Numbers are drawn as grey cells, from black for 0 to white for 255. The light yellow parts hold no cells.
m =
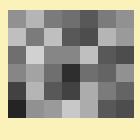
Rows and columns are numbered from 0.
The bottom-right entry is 77
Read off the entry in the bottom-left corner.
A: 36
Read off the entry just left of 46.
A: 111
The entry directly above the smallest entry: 66
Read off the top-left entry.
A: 145
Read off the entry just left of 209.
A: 111
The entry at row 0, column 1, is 181
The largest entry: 209
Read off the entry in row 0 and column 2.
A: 123
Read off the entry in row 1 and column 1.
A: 123
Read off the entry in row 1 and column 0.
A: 191
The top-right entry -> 145
